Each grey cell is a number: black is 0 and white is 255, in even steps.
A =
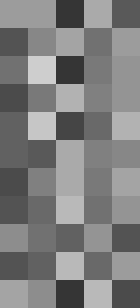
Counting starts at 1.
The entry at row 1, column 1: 156
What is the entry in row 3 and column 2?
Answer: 206
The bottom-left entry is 164
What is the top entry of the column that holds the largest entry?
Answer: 156
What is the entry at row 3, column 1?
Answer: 113
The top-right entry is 89
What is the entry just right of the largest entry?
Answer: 53
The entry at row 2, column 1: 83
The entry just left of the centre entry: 89
